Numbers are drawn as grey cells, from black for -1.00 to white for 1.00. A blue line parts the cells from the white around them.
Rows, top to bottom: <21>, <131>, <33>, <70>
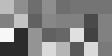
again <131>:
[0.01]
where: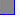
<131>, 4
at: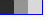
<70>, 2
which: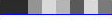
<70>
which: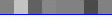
<131>
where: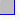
<21>, 1
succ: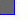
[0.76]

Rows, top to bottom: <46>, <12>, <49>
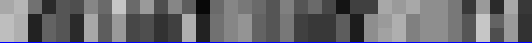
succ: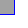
[0.37]
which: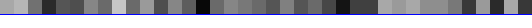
<46>

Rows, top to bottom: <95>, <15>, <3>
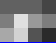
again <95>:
[-0.24]
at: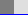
<15>, 1
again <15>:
[-0.02]
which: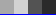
<3>

